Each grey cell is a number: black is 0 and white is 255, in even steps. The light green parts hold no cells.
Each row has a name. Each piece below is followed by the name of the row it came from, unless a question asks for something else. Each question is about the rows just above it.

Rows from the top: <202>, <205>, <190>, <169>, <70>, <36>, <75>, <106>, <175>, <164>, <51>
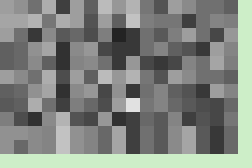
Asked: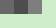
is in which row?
<190>
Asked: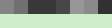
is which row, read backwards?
<169>
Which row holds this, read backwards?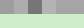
<205>
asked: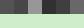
<175>

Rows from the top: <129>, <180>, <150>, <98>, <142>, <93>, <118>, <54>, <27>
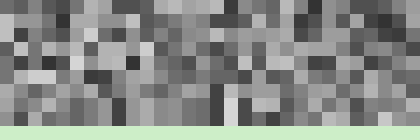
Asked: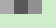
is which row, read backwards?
<93>
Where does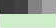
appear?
<93>
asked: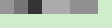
<180>
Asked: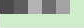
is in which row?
<180>
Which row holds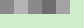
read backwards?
<118>
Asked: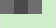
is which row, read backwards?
<98>

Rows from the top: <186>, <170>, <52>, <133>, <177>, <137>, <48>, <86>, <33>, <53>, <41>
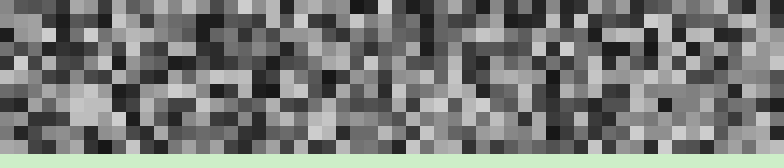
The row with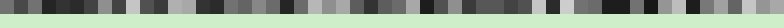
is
<133>
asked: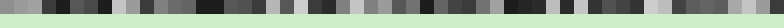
<170>
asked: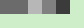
<53>
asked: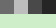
<48>
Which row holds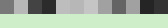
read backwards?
<137>

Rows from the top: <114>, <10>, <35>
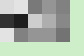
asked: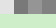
<114>
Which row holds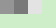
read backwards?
<114>

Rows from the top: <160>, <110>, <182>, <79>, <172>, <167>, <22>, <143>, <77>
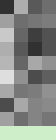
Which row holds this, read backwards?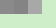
<143>
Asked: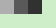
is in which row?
<79>

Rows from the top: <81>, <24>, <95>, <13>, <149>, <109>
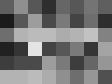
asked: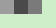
<24>
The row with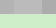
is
<95>
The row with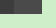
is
<149>
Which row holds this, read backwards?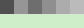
<109>
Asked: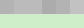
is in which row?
<95>
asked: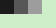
<24>

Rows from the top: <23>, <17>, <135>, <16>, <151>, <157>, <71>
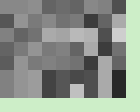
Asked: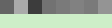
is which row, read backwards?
<151>
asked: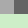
<151>
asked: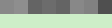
<23>
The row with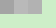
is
<135>
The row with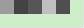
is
<71>
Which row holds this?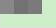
<17>
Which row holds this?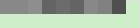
<23>

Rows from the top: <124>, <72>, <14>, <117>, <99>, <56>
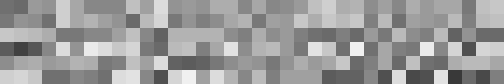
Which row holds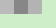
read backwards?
<56>
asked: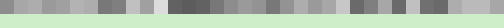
<99>
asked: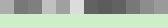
<99>
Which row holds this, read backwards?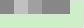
<14>
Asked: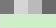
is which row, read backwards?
<72>

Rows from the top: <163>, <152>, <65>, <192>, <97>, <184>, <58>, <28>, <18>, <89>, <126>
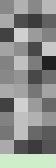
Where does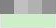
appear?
<18>
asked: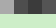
<126>
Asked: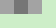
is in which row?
<58>
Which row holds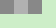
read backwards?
<163>
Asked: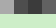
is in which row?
<152>
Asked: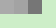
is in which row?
<58>
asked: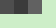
<152>

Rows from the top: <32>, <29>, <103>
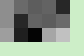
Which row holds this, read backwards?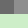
<32>
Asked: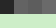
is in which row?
<29>
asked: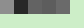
<29>

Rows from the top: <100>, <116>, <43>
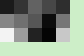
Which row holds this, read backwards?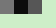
<116>
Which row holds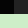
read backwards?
<43>
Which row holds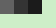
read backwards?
<100>

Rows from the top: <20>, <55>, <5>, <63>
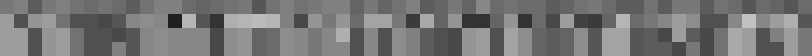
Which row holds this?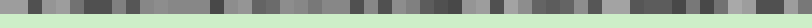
<63>
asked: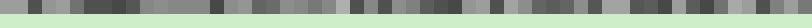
<5>
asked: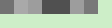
<63>
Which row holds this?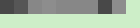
<5>

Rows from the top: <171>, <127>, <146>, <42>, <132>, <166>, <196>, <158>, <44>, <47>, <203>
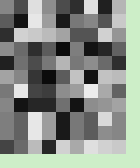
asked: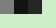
<42>
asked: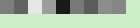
<47>
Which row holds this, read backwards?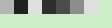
<171>
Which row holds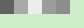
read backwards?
<196>
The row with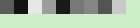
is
<127>
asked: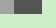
<146>

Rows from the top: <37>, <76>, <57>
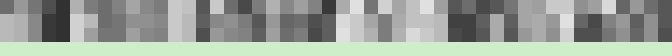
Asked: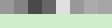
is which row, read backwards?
<76>
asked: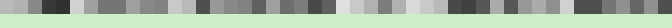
<57>
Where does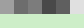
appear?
<57>

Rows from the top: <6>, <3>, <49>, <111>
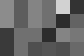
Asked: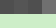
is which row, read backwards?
<111>
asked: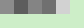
<6>
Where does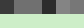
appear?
<49>
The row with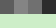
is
<3>
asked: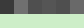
<111>

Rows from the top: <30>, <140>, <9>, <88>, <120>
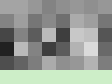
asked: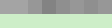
<30>
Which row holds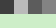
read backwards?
<9>
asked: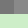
<140>
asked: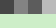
<9>
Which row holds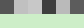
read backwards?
<9>
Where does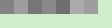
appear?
<140>
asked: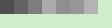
<120>

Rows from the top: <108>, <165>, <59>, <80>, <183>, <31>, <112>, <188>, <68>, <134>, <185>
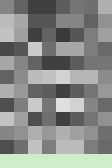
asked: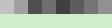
<68>
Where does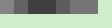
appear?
<183>

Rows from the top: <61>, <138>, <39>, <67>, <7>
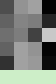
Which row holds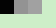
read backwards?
<67>
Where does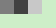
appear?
<39>
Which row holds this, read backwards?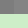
<138>
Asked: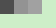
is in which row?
<61>
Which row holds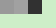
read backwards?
<7>

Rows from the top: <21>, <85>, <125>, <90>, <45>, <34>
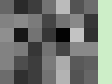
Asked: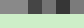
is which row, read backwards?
<90>
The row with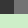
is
<90>
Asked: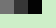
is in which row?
<125>
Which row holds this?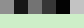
<125>
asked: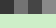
<90>
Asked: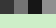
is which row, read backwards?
<125>

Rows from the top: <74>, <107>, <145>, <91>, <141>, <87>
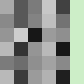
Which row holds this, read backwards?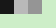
<91>
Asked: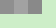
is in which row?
<141>

